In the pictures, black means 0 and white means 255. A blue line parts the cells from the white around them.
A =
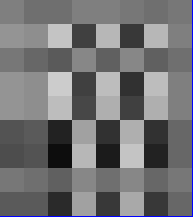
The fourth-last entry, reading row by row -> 56
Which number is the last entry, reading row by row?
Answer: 103
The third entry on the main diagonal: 90
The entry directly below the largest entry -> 189
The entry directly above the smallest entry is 34
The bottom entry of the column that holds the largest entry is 42
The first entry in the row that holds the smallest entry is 77
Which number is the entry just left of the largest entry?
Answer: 142
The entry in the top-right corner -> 119
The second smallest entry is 27
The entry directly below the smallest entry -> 96
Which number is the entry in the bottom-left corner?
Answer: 90
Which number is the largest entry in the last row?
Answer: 169
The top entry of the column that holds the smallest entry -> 111
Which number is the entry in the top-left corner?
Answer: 127
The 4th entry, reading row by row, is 127
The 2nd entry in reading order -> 111
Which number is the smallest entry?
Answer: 13
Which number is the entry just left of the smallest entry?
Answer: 83
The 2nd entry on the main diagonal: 142

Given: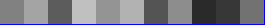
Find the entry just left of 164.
129
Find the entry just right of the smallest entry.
55

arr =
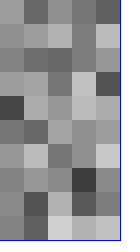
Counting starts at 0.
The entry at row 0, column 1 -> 103
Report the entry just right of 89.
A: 124
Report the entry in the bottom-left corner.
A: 131
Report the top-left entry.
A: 158
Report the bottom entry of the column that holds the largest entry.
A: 207
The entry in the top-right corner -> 96
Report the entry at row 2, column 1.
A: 110
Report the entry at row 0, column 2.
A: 144
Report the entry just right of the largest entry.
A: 179
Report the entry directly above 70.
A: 158
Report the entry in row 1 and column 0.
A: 144

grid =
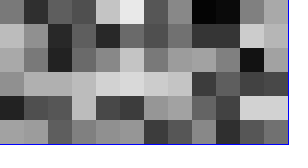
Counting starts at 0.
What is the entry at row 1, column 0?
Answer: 188
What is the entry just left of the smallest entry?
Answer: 136
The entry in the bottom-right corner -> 113
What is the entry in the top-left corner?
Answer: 121
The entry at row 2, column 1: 121
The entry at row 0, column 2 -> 94
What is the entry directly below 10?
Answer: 53
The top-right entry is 169
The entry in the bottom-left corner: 162
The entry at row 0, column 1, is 47
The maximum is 233
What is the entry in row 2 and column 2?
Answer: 34
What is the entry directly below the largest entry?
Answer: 106
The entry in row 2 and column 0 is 169
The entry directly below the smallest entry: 53

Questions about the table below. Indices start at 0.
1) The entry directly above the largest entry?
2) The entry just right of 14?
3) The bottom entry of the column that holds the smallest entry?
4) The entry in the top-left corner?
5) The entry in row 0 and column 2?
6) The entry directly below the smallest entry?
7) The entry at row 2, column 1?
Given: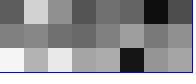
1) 128
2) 77
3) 149
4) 93
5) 143
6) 121
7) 179

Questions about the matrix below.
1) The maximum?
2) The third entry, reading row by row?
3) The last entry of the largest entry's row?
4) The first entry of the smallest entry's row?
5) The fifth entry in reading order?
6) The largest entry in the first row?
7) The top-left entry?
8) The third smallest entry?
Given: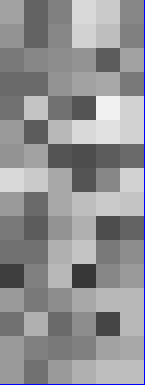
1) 241
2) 128
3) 210
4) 62
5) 202
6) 217
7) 162
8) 69

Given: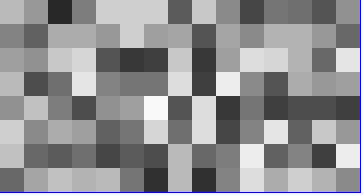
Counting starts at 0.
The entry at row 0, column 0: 186
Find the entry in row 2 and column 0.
159
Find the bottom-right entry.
138
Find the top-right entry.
145
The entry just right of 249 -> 84
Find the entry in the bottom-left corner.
104
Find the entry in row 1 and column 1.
97
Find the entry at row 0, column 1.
152
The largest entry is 249
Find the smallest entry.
40
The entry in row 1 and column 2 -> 172
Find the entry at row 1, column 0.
131
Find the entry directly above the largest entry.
117
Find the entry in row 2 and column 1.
145

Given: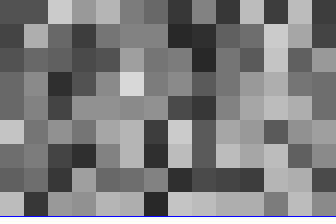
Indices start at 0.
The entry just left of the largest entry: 138
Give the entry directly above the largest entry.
159
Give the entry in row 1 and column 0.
68
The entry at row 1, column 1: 174
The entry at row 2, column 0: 82
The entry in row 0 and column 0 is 82
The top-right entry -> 61
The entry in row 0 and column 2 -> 203
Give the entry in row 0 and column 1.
82
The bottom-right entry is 138
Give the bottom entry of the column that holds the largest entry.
174
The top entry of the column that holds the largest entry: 124
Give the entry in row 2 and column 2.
96
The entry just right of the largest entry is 124
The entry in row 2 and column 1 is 104
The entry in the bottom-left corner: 188

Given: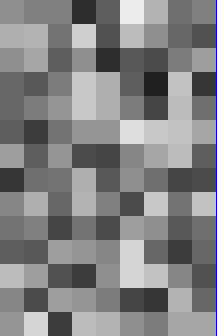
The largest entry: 236
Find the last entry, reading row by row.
166
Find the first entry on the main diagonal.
142
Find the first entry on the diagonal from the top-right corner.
129
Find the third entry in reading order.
129
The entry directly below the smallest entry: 68
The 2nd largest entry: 222
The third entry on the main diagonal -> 95
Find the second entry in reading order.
129
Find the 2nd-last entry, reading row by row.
166
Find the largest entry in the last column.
194
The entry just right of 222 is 200
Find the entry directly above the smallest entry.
74
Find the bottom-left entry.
150
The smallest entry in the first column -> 54
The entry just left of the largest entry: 95
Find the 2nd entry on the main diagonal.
180
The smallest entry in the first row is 46
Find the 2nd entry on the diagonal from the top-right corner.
102
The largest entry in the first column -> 188
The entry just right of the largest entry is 180

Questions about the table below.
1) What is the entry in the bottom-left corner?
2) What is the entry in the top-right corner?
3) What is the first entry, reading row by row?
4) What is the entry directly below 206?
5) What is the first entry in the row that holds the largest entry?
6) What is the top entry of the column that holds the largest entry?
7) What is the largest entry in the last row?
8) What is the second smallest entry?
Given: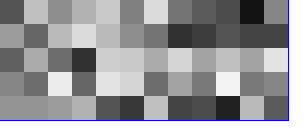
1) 148
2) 134
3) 84
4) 227
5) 134
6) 76
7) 192
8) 33
